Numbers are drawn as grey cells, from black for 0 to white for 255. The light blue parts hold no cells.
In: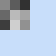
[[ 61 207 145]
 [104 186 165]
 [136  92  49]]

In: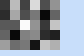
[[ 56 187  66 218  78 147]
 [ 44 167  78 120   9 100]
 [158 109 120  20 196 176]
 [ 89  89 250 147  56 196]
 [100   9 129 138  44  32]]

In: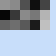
[[148 138  80  15  68]
 [ 98 110  89  27 192]
 [  6  56 138 120 180]]

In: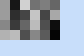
[[178 187  79 135  91   5]
 [135  58 102 187  79  14]
 [156  46  69 197  69 168]
 [156  23 209 114 126 102]]

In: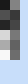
[[ 25 131]
 [215 120]
 [248 109]
 [171  98]
 [ 37  69]
 [ 80  57]]

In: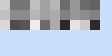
[[192 140 140 182 161 171 129 151 140 129]
 [204 118 118 192 161 182 107 151 107  98]
 [216  77  86 237 107 171  42 228 204  42]]

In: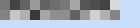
[[132 198 176  56 166 142 142  98 154 208 176 132]
 [120  67  98 154  98 110 120 166  86  77  67 218]]
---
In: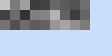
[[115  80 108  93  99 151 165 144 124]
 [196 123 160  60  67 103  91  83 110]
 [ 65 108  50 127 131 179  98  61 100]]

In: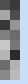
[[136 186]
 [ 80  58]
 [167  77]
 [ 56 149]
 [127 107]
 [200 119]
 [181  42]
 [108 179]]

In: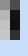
[[199  48]
 [142  75]
 [182  20]
 [194  16]]

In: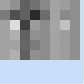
[[162 175  97 144 141 163 157 143]
 [162 145  97 114 136 163 157 143]
 [123  80  97  41 108 163 137 143]
 [162 221  63 156 141 166 194 143]
 [162 175  97 144 141 163 157 143]
 [162 163 102 123 140 163 156 143]]

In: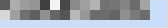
[[215 158 112  95 145 102  86 184 151 109 107 101 144 123 108]
 [ 92 174 156 149  64 244  71 138 159 179 115 118 132 107 164]]

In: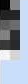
[[243 213]
 [  5 132]
 [ 34  36]
 [ 93 108]
 [129  46]
 [ 57  41]]
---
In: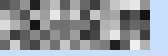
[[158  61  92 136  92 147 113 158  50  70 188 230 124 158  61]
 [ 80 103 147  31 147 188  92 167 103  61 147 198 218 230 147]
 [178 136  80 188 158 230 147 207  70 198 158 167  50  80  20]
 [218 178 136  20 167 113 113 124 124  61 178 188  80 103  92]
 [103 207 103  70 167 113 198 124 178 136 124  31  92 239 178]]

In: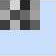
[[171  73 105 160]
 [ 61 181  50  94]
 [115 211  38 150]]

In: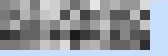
[[ 46  65  99  99 142  56 111  27  56  77 160  65 133  87  77]
 [121  99 179 142 197 207  77 188  65 111 160  87  87 188  65]
 [121 121 133 151 197 179 217  87 170 179 142  99  99 121  46]
 [133 151 188 121 217 207 170 111 160 229 160 179 151 151 217]
 [133 179 111  99 160 133 188 151 121 160 197 121 133 111 197]]

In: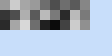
[[ 54  78 175  90 186 122  42 186 122]
 [ 42 166 216 110  32  11  66 204 144]
 [154 204 166 154 110  78 110  90 134]]

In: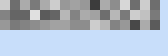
[[131 101 101 224  91 101 183 131 171 162 110 183 122 205 193 122]
 [205 110 171 122 171 205 152 162 152  60 171 141 215 110 205 110]
 [152 122 131 141 152 162 162 141 141 205 183 131 152  72 171  91]]

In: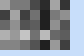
[[164 122 122  73  43 164  52]
 [132 132 113  83  32 153  63]
 [104 144  83  93  32 144  83]
 [176 153 196 113 186 104  93]
 [ 63 164  63 113  32 122 144]]

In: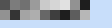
[[146  52 164 174 103  62  30  93 183]
 [ 82 124 113 155 202 214 225 146  30]]

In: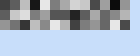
[[ 65  94 190  23 231 125 169 211 200  74 159  12 149]
 [149 115  53 190 137 231 181  65 125 149 103 231  74]
 [ 94 200 221 125 159  85  85  35  94 169 103 137 181]]

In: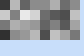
[[202 129 233 211 109  89  78 193]
 [ 48 140 152 184  78 193 163 120]
 [120 175 163 152 100 129  89 163]
 [ 57 184 100 140 140 175 109 140]]
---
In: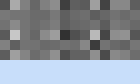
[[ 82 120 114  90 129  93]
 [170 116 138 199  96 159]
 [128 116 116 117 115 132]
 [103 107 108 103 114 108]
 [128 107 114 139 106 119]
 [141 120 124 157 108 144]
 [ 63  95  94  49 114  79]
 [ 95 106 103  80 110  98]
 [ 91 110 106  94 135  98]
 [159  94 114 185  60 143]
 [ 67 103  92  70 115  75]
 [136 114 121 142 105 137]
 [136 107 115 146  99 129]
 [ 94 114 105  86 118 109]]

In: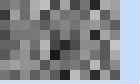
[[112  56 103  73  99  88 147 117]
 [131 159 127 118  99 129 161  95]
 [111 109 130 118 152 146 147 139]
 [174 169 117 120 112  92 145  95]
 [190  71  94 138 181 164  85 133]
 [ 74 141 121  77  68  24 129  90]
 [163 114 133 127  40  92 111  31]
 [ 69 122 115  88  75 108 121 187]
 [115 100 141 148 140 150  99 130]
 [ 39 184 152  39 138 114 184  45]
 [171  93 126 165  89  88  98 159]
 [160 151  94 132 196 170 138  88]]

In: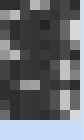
[[ 47 148  67  87 168 148  67  67  47  47  67 107]
 [ 46 185  46  46  69 185  46  46  69  46  46  46]
 [ 69  69  55  55  55  69  55  55 155  55  55  55]
 [182  53  53  53  53  53  53  53 161  53  53  53]
 [136  58  36  58  47  58  47  58  58  58  58  47]
 [ 59  53  59  59  53  53  81  70  53  81  81  59]
 [ 71  71 102 102  71  71 194 194  71 194 194 102]
 [ 45  73 215 215 130  45 102 130  45 102 102 215]]

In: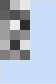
[[ 87  95 157 157 185 125]
 [193  79 235 123  54 146]
 [231 107  45 141 223  98]]

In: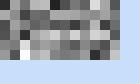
[[ 44 170  77  82 132 153]
 [164 141 160 140 123  83]
 [113  68 128  49 221 251]
 [183 108  98 163 140 173]
 [189 102 111 185 159 190]
 [ 34 170  84 206 147 132]
 [ 80 169  92 156 113 121]
 [120 165  60 209  91 126]
 [ 98 148 107 153 135 155]
 [219 141 182 210 108  47]
 [166 162  63 195  81 101]
 [ 85 124 109  87 164 196]]

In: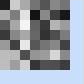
[[ 29 175  90  57 154 188 189]
 [204 125 167 136  64 186 158]
 [169 226 243 167 231  78 207]
 [116  19  98 103  87 149  53]
 [ 85 137  57  50 117 156  80]
 [136  62 180  78 135 214  78]
 [116  24 156 124  65 138  60]]

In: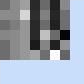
[[109 139 109 134 109 109]
 [138 138 125 138 138 138]
 [159 213 151 151 151 151]
 [ 41  45  41  41  26 164]
 [106 129 108 192 133 110]
 [ 33  38  33 107  33 251]
 [137 111 111   6 148 100]]
